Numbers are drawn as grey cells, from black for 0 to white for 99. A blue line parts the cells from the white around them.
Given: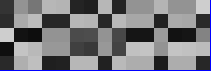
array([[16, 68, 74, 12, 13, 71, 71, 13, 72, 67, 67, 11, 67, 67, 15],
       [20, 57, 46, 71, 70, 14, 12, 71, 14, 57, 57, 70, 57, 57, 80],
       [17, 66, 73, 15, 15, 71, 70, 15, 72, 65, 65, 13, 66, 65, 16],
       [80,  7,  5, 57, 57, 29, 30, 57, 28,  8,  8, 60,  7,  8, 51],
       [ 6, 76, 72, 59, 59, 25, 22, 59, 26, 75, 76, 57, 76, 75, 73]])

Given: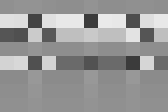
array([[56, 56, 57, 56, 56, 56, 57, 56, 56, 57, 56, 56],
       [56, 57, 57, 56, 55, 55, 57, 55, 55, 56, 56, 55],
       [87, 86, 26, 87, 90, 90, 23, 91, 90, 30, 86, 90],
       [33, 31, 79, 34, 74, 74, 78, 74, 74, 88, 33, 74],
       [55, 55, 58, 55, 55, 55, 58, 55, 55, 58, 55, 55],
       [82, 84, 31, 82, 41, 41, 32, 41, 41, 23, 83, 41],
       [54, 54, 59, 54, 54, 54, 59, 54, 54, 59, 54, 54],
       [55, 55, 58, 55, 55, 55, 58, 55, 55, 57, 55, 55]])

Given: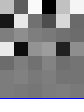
array([[48, 47, 46, 48, 49, 47],
       [74, 36, 97,  0, 75, 95],
       [ 9, 90, 44, 30, 84, 41],
       [49, 55, 49, 47, 44, 42],
       [91,  5, 57, 61, 13, 55],
       [42, 49, 44, 51, 43, 45],
       [48, 50, 47, 49, 45, 45]])

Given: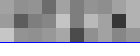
array([[77, 57, 56, 59, 65, 29, 56, 63, 52, 58],
       [63, 56, 57, 42, 63, 49, 57, 55, 63, 69],
       [60, 36, 49, 52, 76, 49, 72, 63, 21, 69]])

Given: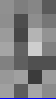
array([[62, 36, 65, 54],
       [56, 49, 52, 35],
       [55, 30, 55, 46],
       [60, 27, 70, 57],
       [64, 38, 80, 50],
       [50, 37, 31, 31],
       [59, 62, 23, 60]])

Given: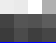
array([[23, 29, 24, 27],
       [92, 91, 99, 68],
       [26, 33, 32, 36]])

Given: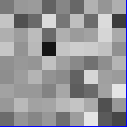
array([[42, 58, 52, 59, 43, 61, 89, 35, 27],
       [47, 59, 60, 38, 52, 40, 69, 58, 68],
       [76, 31, 41, 85, 46, 74, 42, 85, 23],
       [68, 61, 73, 41, 68, 60, 63, 83, 66],
       [77, 57, 72,  8, 76, 80, 79, 75, 56],
       [56, 59, 58, 75, 62, 53, 44, 55, 70],
       [55, 61, 70, 57, 54, 38, 83, 62, 60],
       [63, 59, 59, 51, 65, 36, 41, 63, 89],
       [59, 72, 63, 64, 72, 76, 66, 31, 59]])
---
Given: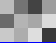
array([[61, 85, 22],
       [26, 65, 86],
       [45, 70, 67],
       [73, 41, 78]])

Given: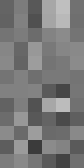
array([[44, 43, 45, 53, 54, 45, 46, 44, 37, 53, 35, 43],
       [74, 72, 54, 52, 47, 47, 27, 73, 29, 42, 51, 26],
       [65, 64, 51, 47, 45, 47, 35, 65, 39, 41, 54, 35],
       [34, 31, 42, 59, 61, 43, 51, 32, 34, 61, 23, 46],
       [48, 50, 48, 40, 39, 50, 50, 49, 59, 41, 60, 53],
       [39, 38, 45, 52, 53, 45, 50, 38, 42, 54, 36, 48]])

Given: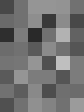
array([[44, 28, 38, 33, 48, 48, 42, 60],
       [57, 54, 69, 44, 74, 33, 43, 44],
       [58, 22, 44, 54, 31, 48, 30, 51],
       [58, 55, 16, 35, 58, 48, 53, 56],
       [44, 44, 48, 44, 46, 58, 36, 44],
       [28, 41, 18, 42, 45, 35, 44, 31]])

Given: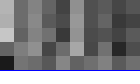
array([[33, 26, 35, 30, 43],
       [27, 22, 26, 15, 35],
       [35, 39, 32, 44, 50],
       [31, 31, 29, 28, 43],
       [56, 59, 57, 65, 38],
       [26, 29, 22, 42, 52],
       [39, 35, 44, 27, 34],
       [51, 53, 51, 56, 42],
       [42, 42, 38, 49, 45],
       [70, 68, 77, 39, 10]])

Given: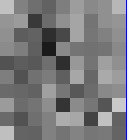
array([[71, 58, 56, 53, 56, 61, 55, 78, 38, 39],
       [56, 56, 50, 45, 62, 66, 53, 33, 75, 47],
       [53, 45, 46, 44, 45, 40, 42, 46, 26, 46],
       [61, 64, 64, 45, 59, 65, 34, 54, 65, 51],
       [49, 56, 28, 53, 18, 37, 46, 20, 67, 45],
       [38, 42, 18, 10, 43, 48, 62, 55, 50, 50],
       [43, 22, 38, 37, 34, 44, 38, 45, 43, 38],
       [50, 60, 36, 49, 36, 32, 40, 42, 32, 39],
       [75, 58, 56, 54, 32, 49, 41, 60, 41, 74]])

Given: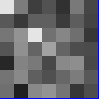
array([[27, 26, 21, 29, 28, 34, 30],
       [47, 36, 43, 30, 55, 48, 21],
       [19, 23, 52, 39, 53, 40, 45],
       [32, 37, 44, 63, 28, 31, 57],
       [24, 37, 89, 39, 47, 37, 53],
       [48, 22, 57, 56, 51, 53, 12],
       [88, 34, 46, 33, 15, 45, 43]])

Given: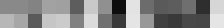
array([[83, 89],
       [18, 27],
       [43, 28],
       [36, 22],
       [35, 25],
       [42, 59],
       [88, 89],
       [ 5, 22],
       [56, 44],
       [78, 85],
       [36, 50],
       [62, 79],
       [63, 77],
       [51, 35],
       [53, 65],
       [53, 71]])

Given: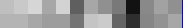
array([[56, 65],
       [63, 57],
       [53, 52],
       [ 7, 18],
       [47, 39],
       [56, 79],
       [65, 76],
       [37, 45],
       [82, 61],
       [65, 61],
       [83, 65],
       [78, 70],
       [74, 70]])
